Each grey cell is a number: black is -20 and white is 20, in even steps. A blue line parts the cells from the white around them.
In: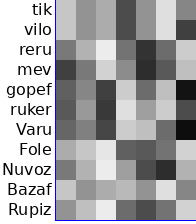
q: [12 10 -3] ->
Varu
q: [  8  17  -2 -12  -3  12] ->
reru
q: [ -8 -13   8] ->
Nuvoz

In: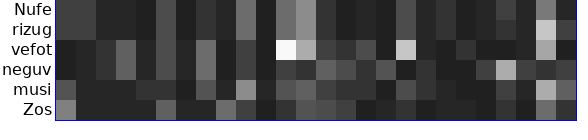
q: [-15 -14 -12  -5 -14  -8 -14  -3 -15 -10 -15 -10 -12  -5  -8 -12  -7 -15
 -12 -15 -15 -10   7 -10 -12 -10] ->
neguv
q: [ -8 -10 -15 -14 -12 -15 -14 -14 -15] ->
Zos
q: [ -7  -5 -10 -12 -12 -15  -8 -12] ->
musi

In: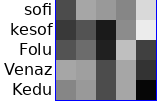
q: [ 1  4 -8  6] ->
Kedu
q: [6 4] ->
sofi
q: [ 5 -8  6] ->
Venaz
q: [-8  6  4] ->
sofi

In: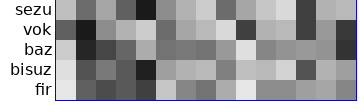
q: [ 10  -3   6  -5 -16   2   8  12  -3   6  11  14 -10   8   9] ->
sezu
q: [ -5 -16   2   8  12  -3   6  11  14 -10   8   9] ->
sezu
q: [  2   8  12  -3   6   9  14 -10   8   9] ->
vok
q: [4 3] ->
baz

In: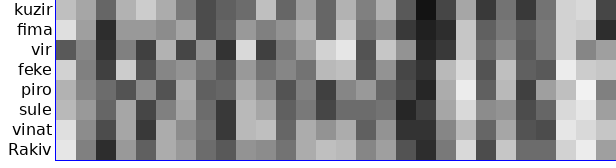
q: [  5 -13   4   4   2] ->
fima
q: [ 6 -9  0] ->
sule
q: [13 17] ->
Rakiv
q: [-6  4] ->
feke
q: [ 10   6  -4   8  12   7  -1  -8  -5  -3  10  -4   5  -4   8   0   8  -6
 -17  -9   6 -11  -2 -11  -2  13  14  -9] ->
kuzir
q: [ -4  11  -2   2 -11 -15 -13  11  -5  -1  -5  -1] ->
fima

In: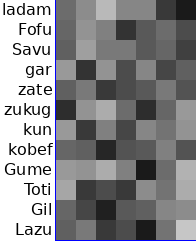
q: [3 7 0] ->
Gume
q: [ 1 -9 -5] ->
gar
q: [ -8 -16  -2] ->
Lazu
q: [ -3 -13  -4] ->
zukug
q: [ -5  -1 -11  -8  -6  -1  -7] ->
zate
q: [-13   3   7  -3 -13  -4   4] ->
zukug
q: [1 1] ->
ladam

